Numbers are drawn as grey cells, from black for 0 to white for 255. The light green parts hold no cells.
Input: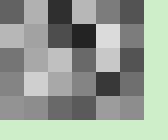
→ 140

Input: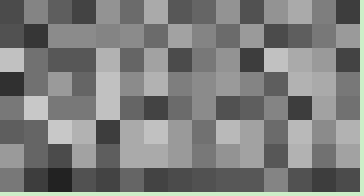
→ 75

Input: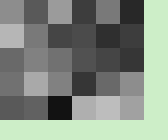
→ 161

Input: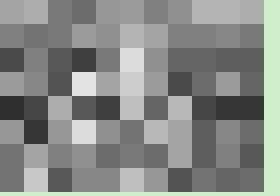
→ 108

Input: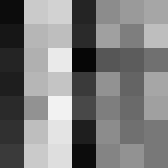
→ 119

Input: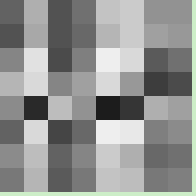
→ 127

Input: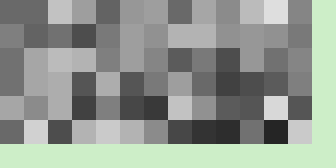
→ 202
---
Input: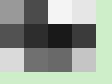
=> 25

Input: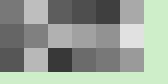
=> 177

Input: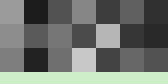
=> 118

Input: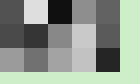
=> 136

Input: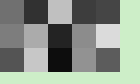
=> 35

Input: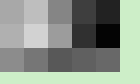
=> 156

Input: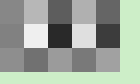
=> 41
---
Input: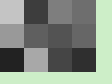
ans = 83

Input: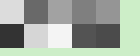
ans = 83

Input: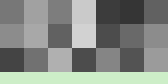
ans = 105

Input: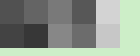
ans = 108

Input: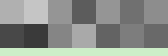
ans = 125

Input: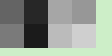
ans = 187
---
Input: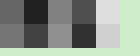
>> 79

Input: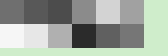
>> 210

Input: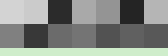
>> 36

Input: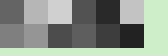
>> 41

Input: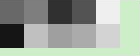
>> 83

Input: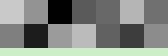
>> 181

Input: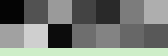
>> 124
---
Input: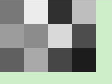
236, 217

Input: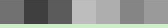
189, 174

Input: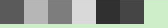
217, 182

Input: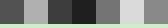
218, 176

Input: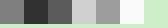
249, 208

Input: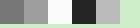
251, 187

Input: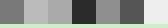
237, 186

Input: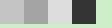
221, 195

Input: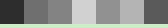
209, 180

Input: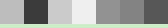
239, 203
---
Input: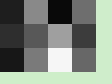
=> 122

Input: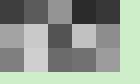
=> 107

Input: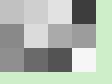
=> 106

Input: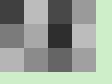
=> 139

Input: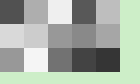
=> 114

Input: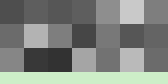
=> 114

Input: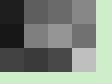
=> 58
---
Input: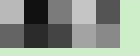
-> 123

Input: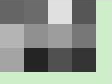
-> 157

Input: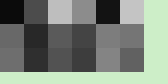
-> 90

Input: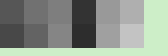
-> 126

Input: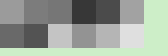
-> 118

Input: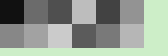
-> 79

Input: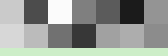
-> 251
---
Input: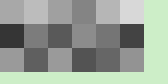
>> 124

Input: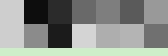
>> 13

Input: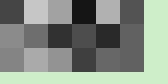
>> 110

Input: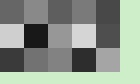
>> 24

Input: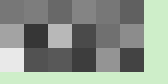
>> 54

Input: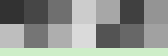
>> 70

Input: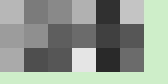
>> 143

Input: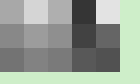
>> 156
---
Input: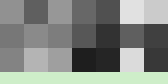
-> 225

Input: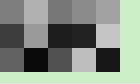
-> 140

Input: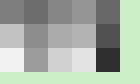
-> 149

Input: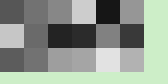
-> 22

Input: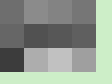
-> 131

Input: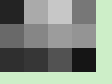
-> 199
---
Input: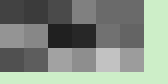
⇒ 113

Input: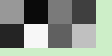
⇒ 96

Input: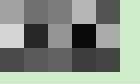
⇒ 11

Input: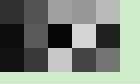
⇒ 214

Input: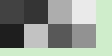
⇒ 88

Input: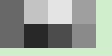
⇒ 76

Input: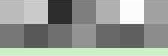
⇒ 96

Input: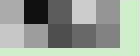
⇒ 104

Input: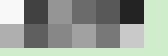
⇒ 120

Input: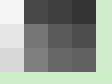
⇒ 90
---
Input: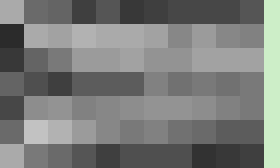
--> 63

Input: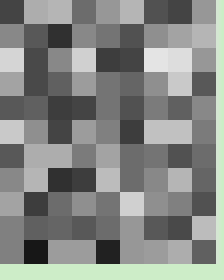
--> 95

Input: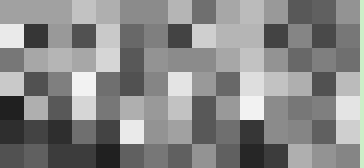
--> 133

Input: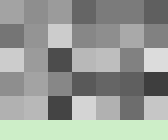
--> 198

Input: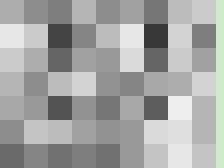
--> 195

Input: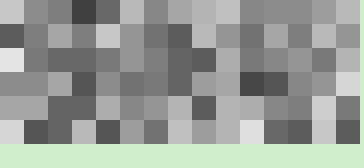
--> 93
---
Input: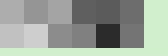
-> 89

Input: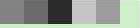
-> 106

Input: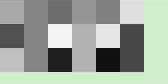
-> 31

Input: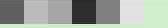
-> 96

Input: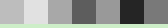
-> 93

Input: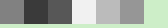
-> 87

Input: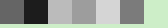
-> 101
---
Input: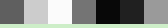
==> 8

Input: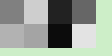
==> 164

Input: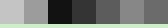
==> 92

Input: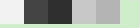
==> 47

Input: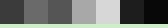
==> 215

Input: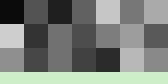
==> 43
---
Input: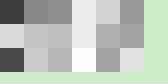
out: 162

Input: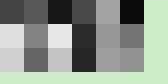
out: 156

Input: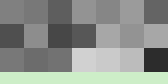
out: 188

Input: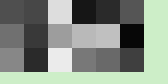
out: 105

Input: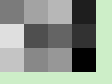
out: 151

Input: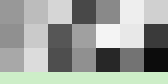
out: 115

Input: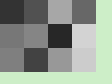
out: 152

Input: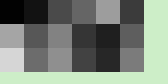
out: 39

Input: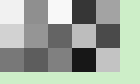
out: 23
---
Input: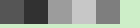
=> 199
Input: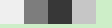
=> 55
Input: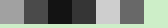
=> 206
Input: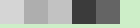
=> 59
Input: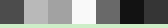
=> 18
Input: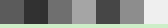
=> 141
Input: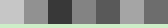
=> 165
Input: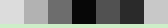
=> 42
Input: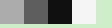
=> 16
